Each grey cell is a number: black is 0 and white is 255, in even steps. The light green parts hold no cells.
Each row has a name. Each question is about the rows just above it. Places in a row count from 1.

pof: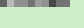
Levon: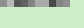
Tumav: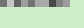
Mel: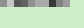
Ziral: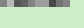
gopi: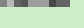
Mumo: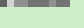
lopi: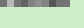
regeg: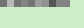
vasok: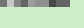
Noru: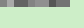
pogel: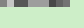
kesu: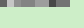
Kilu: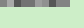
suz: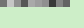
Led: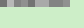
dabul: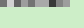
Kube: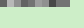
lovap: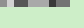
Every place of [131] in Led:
3 8 9
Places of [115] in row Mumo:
5 6 7 9 10

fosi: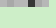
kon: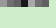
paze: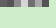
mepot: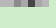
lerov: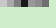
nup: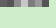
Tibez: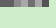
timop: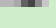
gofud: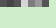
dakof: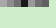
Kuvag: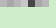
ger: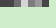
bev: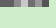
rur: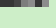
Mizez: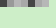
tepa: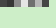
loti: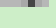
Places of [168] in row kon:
5
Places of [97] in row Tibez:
1 2
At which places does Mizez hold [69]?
1 5

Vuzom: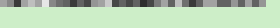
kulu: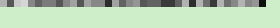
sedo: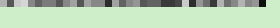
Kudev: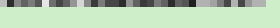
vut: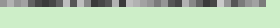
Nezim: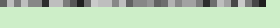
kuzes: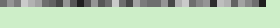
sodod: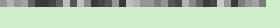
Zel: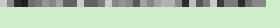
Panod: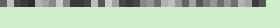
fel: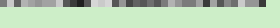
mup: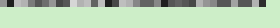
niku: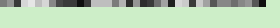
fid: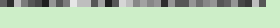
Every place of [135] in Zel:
2 8 17 19 22 26 37 38
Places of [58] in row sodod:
6 7 14 18 30 34
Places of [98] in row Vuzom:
10 12 18 20 25 29 32 33 35 37
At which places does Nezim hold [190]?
2 4 8 9 15 16 18 32
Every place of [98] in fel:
3 20

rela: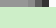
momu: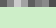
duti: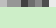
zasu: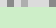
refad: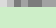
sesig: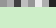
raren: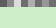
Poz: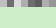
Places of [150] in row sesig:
1 5
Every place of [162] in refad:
4 7 8
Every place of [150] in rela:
1 2 3 4
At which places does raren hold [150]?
7
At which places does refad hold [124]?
3 5 6
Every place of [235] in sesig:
6
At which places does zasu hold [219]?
1 3 5 6 7

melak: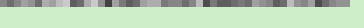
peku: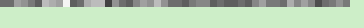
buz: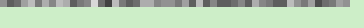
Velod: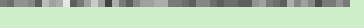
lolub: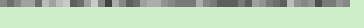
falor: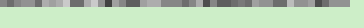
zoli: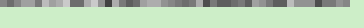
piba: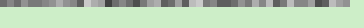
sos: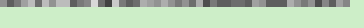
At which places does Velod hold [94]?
6 11 19 28 32 35 36 41
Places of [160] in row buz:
4 27 45 49

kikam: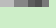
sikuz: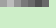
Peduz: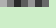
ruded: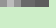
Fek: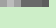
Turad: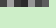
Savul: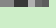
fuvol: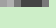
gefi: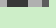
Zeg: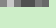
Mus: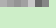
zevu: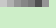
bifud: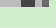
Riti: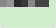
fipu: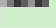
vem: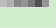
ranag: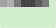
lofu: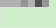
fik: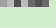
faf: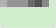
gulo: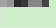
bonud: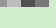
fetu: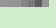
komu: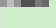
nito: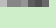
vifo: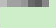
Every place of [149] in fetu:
1 2 3 7
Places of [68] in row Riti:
6 7
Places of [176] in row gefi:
1 5 6
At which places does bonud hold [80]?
4 5
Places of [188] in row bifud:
1 2 3 6
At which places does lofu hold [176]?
1 2 3 5
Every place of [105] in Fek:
4 5 6

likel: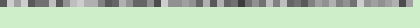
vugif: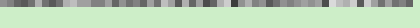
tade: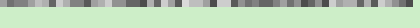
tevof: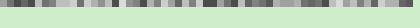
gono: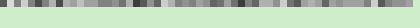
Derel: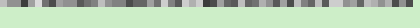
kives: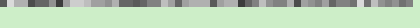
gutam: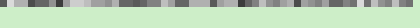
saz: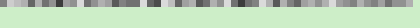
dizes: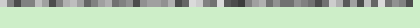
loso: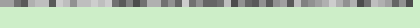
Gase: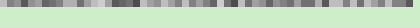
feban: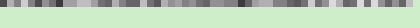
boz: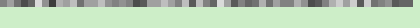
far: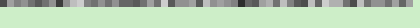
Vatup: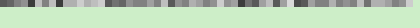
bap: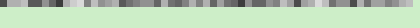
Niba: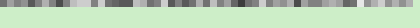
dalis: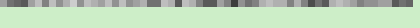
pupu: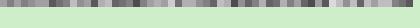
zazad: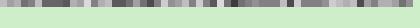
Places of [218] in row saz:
12 21 24 33 38 48
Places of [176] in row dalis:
10 14 21 25 28 38 40 41 43 48 50
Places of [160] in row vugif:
12 13 16 22 25 29 44 46 54 56
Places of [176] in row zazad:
3 11 15 50 55 56
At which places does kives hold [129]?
22 23 37 40 41 46 49 50 56 59

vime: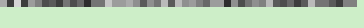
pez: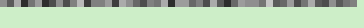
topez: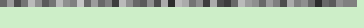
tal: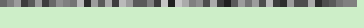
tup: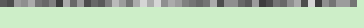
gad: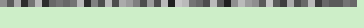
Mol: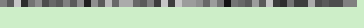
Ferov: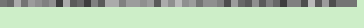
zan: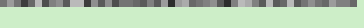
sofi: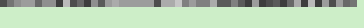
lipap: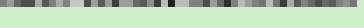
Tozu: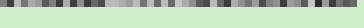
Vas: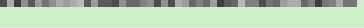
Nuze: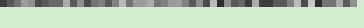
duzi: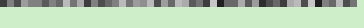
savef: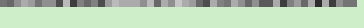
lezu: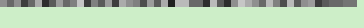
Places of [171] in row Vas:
2 9 11 26 42 43 49
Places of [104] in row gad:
8 10 29 44 47 51
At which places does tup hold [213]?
21 23 45

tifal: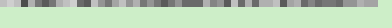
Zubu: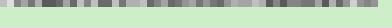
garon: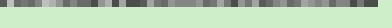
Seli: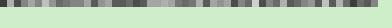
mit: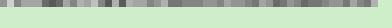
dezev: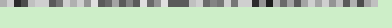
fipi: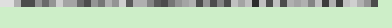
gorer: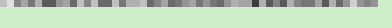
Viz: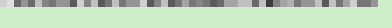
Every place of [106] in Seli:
9 19 27 36 40 43 50 52
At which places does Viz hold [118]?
8 16 18 26 28 30 43 49 52 53
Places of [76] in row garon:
14 17 19 20 34 51 53 54
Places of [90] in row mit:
8 16 18
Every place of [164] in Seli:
5 13 16 22 23 25 31 33

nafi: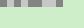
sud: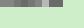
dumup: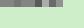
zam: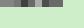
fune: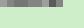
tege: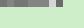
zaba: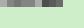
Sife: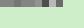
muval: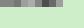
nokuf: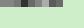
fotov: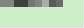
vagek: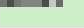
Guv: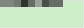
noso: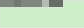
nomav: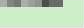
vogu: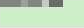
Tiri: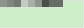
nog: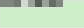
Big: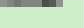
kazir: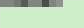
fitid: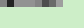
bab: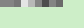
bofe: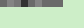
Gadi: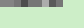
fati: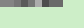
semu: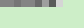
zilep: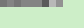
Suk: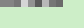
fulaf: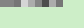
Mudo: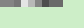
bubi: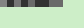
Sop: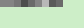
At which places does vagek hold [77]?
2 7
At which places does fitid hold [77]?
7
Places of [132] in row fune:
2 5 6 9
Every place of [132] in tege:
2 5 6 7
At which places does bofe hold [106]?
1 5 7 8 9
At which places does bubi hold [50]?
2 4 6 7
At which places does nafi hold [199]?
2 4 7 8

